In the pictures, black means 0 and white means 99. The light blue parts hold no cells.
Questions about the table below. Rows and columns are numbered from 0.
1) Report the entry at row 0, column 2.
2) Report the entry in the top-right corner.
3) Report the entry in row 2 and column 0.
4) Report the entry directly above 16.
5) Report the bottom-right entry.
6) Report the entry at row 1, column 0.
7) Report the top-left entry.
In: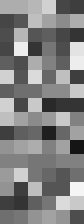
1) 71
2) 24
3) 30
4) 54
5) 30
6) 27
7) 67

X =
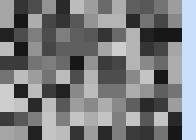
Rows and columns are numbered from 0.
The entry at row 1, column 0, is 64
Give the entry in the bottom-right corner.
9
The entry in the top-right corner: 61
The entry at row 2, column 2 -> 49
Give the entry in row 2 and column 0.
13
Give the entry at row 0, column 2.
30
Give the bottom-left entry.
64
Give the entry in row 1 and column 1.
9
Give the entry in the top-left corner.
64
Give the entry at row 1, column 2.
67
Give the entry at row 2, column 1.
30

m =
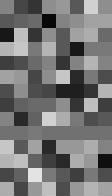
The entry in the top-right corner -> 55
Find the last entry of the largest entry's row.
30
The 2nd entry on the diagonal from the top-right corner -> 63
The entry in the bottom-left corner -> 67
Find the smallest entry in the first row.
20
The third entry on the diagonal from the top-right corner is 63
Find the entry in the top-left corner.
51
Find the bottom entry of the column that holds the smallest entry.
74
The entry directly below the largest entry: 59
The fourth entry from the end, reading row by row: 30
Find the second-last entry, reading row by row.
70
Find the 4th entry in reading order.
55
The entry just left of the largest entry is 38
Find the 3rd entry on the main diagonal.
20
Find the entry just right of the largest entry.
47
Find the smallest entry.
3
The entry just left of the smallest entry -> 41
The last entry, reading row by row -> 63
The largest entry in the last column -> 70
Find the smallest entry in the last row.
27
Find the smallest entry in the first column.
9
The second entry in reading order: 27
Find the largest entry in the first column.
77
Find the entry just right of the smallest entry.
51

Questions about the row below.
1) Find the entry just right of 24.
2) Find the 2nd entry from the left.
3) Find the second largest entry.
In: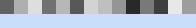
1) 90
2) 68
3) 86

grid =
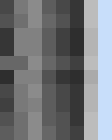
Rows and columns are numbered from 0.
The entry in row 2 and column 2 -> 50
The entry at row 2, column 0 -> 21
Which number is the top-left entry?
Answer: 28
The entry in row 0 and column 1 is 47
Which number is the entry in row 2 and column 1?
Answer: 50
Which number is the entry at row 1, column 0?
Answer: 32
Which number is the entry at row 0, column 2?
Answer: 54
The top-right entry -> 73
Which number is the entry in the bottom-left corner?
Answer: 36
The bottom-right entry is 73

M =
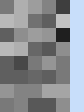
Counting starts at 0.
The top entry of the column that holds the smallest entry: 24
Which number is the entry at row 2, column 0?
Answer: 37
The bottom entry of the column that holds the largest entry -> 55
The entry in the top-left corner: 47
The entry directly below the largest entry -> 12
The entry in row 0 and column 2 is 61
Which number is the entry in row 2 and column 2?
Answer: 61
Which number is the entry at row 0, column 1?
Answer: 68
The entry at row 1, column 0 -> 72
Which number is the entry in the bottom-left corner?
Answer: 47
